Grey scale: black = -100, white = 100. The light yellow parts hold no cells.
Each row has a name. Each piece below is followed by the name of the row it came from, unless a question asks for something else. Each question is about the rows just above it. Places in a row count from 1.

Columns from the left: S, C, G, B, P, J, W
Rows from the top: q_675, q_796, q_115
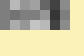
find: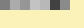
q_115
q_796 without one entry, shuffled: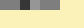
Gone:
-10
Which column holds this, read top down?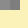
W
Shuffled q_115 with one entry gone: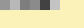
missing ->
34
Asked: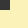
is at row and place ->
q_796, 6
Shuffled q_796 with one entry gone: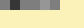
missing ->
-10

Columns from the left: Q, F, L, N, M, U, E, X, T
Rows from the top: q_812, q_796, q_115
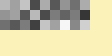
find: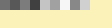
q_115
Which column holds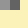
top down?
E
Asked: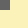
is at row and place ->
q_796, 7

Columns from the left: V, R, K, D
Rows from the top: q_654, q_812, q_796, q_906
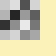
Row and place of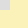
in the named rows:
q_654, 2
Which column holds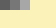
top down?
D
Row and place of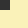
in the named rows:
q_796, 1
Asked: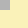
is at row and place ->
q_812, 1
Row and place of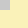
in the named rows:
q_654, 1

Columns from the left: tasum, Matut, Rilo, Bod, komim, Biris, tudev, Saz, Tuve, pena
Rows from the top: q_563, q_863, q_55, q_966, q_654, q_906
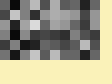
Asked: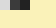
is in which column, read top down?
Bod
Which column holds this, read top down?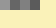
Saz
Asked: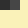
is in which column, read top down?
tudev
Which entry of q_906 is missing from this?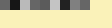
-10
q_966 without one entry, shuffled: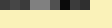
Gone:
8

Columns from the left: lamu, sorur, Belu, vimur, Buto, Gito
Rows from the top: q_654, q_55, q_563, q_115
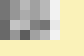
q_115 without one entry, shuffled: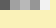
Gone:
-18
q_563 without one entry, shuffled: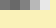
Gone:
54
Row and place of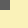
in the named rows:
q_115, 3
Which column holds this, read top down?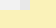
Gito
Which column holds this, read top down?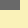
lamu

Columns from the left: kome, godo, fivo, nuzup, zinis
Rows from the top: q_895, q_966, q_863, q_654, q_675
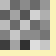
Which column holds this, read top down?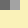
godo
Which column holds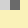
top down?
nuzup
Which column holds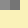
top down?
zinis
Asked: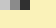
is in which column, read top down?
fivo
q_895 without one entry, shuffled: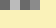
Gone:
18
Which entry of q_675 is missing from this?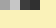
73

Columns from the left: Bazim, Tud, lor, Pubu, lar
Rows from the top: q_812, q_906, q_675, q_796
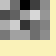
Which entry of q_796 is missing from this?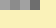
-6
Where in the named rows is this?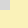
q_906, 4
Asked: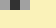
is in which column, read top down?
lor
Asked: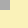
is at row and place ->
q_675, 1
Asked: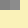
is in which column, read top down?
lar
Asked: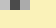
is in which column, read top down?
Bazim

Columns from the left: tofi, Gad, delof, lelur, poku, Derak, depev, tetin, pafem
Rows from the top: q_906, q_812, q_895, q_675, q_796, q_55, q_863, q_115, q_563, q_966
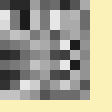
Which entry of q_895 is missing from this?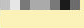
70
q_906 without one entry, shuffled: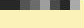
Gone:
-24

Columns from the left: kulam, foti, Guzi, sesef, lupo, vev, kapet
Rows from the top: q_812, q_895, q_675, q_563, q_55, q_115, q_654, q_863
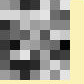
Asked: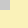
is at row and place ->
q_563, 7
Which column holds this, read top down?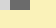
foti
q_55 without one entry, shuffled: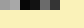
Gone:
-6
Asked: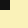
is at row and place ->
q_55, 2
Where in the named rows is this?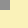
q_863, 6

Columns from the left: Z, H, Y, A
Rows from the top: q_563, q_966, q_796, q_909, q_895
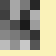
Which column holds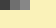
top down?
Z
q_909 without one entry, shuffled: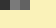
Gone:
6
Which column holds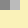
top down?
Z
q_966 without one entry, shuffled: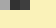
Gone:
39
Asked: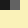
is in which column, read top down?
Y
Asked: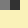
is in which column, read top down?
Y

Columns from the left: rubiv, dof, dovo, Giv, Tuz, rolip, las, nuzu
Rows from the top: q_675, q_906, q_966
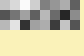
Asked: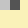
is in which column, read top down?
rubiv
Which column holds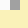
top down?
dovo
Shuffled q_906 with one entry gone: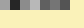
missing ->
-16
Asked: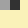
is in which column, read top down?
dovo
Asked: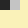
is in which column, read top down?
las

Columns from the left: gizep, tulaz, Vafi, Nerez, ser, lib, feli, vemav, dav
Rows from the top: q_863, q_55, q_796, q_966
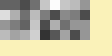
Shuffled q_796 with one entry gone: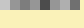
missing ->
-22
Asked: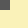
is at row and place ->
q_966, 6
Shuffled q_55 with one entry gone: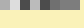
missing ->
8
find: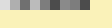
q_55

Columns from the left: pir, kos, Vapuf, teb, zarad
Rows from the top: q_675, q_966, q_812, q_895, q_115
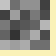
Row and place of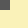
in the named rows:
q_812, 3
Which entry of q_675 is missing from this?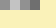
-50
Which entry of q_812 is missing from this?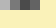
-32
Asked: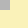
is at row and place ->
q_812, 5
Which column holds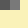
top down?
Vapuf
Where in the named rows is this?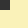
q_895, 2

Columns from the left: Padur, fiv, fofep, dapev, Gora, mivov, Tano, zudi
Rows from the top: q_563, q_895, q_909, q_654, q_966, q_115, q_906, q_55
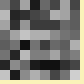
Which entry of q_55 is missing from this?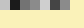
37
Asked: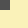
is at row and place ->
q_895, 5
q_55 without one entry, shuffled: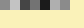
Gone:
62
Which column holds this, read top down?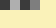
Gora
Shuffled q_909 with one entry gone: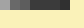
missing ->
18

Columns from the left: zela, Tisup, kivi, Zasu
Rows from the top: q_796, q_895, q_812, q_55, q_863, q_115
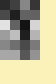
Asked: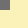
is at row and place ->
q_863, 2
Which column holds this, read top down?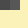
kivi
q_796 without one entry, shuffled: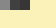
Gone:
-66
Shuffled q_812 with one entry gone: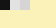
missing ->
-23
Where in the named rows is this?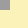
q_55, 1
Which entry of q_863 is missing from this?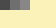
-4

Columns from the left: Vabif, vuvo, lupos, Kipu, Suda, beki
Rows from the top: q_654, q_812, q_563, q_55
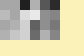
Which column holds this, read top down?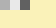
Kipu
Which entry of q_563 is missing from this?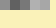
64
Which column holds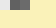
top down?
Kipu
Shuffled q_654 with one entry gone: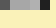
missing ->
-66
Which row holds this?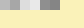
q_812
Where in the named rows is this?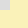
q_812, 3
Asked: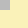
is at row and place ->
q_812, 1

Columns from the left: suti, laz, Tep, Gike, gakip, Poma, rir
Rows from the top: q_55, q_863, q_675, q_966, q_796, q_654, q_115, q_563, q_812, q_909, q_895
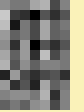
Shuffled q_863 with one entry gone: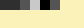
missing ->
-53
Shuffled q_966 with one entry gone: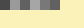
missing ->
-16

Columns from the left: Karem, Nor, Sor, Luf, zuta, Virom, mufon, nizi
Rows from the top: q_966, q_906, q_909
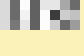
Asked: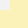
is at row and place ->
q_906, 3
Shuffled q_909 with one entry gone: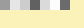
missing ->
-6

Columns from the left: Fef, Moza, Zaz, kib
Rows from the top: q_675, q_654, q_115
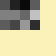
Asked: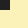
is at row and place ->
q_675, 2
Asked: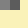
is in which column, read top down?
Fef
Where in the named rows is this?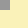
q_115, 3
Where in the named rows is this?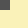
q_675, 1
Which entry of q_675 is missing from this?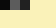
-36

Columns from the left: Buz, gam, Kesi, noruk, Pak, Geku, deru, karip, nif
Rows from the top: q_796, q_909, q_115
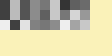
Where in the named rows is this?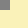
q_115, 4
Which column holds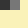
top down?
deru
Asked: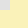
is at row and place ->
q_115, 3
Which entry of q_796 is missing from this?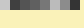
-16

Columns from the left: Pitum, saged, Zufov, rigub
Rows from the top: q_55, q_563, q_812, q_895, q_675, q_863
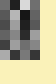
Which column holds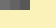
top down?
rigub
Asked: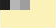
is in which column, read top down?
saged
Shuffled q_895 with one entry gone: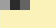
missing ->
5
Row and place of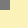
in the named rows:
q_863, 3

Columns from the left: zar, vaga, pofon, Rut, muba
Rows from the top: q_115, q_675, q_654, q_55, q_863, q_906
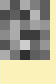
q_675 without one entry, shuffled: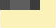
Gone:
43
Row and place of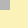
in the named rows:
q_675, 4

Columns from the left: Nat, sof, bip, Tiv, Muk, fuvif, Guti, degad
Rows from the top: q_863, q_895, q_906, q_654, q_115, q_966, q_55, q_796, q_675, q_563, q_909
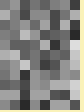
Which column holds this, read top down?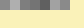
Nat
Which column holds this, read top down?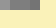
sof

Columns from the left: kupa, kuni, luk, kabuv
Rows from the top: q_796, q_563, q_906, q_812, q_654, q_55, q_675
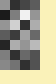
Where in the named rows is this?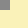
q_675, 1
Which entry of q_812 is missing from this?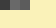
27
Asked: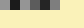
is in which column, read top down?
kupa

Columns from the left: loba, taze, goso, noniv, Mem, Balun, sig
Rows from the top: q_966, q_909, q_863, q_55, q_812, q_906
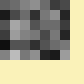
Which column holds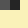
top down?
Mem
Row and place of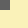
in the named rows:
q_966, 1

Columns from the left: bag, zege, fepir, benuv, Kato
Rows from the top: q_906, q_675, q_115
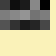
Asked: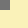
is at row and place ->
q_675, 4
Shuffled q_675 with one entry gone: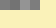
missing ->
7
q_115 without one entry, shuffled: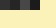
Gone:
-35
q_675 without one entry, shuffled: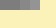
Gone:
-10
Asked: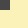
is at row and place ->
q_115, 5
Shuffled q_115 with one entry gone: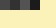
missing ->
-71
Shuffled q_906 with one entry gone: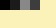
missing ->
-89

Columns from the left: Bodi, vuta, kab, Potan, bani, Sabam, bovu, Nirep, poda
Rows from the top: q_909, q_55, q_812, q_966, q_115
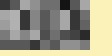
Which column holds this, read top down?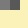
Bodi
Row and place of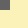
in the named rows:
q_812, 9
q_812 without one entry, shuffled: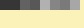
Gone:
23

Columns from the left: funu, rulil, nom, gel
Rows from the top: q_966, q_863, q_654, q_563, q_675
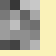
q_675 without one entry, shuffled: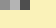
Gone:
-48
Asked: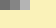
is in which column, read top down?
gel
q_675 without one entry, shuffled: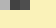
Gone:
12
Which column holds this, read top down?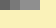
nom
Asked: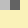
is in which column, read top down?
nom
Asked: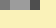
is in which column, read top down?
funu

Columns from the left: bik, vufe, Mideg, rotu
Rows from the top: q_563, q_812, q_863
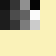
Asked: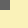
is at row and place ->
q_812, 3
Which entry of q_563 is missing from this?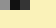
-96

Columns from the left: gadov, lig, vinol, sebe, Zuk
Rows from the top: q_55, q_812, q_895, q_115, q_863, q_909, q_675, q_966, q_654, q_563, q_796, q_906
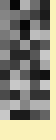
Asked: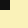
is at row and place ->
q_966, 5
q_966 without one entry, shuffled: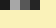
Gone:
-87

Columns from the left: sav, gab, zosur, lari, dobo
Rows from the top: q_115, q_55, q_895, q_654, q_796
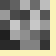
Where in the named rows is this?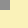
q_654, 3
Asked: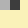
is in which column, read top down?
zosur
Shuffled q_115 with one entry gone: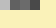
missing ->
40
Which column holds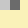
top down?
lari
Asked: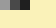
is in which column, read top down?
sav
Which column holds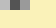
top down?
dobo
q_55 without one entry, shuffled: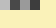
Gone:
-34

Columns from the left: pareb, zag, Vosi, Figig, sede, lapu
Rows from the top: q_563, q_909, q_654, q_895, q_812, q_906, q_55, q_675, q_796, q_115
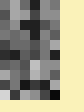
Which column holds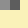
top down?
lapu
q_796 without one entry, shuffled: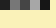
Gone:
-55
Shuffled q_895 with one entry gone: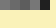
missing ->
3
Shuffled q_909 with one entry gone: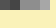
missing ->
21
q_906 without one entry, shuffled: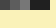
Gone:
-65
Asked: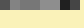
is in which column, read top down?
sede

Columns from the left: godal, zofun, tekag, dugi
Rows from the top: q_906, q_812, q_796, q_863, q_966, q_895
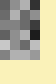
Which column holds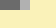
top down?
tekag
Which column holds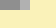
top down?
zofun
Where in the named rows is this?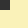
q_906, 4
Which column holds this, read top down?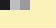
dugi
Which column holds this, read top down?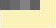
godal

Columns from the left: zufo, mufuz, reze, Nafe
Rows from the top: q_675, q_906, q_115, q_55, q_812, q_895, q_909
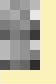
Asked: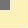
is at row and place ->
q_909, 2
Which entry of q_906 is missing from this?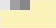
34
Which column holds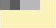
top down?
zufo
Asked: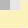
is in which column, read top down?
Nafe

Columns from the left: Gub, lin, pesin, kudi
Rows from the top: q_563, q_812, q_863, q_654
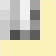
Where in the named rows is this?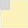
q_812, 1
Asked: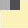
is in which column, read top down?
lin

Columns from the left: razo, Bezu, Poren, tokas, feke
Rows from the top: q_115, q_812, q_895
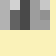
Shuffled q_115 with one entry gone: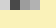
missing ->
56
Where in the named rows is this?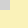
q_115, 2
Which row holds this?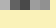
q_812

